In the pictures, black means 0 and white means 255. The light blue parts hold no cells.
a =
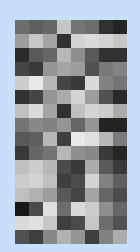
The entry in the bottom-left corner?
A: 81
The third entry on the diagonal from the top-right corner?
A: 89
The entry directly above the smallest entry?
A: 191
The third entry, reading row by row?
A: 102
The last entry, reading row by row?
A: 171
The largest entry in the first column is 218
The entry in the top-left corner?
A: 109
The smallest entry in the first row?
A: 36
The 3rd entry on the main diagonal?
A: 102
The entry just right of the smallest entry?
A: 75
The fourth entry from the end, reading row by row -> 149
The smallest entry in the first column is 23
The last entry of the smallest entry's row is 102
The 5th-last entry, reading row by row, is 177
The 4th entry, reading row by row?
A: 198
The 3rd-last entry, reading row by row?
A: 63

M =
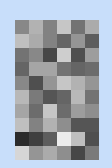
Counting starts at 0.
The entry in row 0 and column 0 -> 136
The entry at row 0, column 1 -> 178
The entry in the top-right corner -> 171
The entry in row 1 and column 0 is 191
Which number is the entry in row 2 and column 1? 136
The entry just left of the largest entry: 93
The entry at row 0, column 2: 130
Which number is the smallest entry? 43
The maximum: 236
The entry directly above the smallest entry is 191
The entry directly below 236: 142
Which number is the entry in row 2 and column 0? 115
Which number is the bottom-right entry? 122
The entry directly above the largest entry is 142
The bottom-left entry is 214
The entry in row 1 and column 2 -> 130

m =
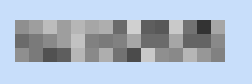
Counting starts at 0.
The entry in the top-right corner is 166
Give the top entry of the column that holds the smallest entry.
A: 51
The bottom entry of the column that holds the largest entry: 75
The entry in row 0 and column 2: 188
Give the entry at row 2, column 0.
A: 143
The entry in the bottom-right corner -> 129
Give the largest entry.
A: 208
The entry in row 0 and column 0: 143
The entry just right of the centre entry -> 166
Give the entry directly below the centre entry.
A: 114
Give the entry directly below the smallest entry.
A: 100
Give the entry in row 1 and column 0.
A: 107
